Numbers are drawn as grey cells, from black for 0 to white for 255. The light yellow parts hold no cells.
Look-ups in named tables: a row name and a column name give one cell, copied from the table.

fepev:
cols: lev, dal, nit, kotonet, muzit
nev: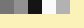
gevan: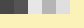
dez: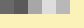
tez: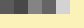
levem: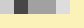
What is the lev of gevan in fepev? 71
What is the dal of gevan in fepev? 84
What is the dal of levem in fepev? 71
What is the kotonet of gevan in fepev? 181
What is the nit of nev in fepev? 20
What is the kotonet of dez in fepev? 221
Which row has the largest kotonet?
nev

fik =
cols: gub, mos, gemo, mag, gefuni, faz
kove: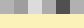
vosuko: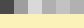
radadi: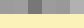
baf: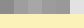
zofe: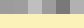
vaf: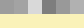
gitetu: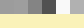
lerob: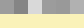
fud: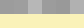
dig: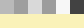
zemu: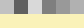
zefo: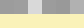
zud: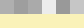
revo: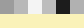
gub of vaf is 156
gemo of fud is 183
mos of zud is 158
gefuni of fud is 153
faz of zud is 198
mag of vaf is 126
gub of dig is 185
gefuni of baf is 153
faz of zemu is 177
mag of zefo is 156
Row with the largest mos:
revo

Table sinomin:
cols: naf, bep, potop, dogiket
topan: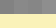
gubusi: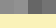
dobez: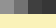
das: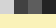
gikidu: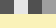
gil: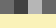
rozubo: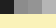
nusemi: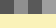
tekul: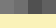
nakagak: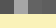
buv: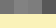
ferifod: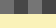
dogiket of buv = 88
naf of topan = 130
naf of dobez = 146
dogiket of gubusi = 115
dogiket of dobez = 54
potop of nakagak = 99
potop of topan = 134
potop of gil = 182
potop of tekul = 80
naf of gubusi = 140
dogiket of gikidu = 158
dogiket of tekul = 96
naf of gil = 107
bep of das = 65
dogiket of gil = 103
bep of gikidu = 230
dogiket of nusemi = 158
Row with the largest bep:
gikidu

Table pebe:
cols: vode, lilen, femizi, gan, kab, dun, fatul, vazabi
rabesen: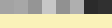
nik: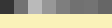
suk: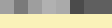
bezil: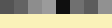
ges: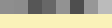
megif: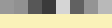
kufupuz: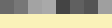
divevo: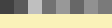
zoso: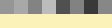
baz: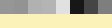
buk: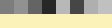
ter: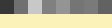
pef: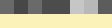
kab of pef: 76
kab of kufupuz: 68
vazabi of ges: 187
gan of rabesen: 199
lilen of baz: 147
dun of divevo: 103
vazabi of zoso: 135
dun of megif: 97
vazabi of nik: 102
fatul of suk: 95

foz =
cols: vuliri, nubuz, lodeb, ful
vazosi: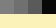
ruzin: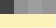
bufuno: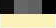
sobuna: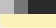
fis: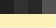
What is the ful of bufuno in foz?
1
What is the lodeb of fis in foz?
40
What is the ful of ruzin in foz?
149
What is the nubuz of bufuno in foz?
103
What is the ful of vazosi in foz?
8
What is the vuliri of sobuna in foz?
193
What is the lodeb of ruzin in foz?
158
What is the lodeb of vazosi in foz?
90
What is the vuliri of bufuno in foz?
16
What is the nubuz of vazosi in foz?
112
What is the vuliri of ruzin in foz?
67
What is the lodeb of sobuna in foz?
43
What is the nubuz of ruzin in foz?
147
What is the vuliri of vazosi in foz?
126
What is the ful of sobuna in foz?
43
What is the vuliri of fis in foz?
33
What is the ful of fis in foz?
83
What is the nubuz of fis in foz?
50
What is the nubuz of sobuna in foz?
119
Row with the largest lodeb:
ruzin

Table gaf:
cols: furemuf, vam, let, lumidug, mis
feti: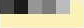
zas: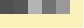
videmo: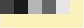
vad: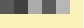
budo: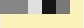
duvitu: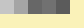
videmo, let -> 182
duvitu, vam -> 165
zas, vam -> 87
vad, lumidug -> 92
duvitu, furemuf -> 197
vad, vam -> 65
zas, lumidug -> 114
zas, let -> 180

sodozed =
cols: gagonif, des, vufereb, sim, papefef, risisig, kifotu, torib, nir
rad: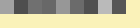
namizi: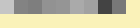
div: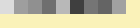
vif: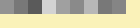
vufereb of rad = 112
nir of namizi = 120
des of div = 158
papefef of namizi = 149
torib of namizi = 67
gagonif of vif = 146
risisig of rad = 107
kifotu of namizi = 161
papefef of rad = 151
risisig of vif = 138
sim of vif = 211

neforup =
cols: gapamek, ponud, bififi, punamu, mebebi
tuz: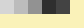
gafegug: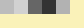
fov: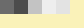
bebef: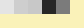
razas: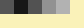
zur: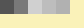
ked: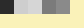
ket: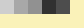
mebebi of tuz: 67
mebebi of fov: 227
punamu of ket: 49
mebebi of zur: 177
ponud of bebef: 206
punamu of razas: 146
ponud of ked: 206
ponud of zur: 121
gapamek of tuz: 213
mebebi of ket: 77
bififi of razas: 82
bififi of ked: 214
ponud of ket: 168
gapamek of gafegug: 188
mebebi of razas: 178
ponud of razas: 23
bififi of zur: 208
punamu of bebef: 38
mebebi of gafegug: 178

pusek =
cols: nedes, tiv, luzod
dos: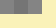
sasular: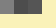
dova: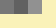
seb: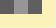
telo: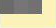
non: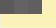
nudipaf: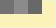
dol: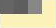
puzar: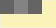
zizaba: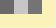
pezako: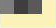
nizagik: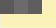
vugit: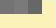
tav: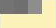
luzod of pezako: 89
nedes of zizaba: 106
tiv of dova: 97
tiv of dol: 94
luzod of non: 95
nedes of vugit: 116
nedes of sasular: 127
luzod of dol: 135
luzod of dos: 132
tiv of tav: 111
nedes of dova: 119
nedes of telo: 107
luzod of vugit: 103
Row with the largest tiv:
zizaba

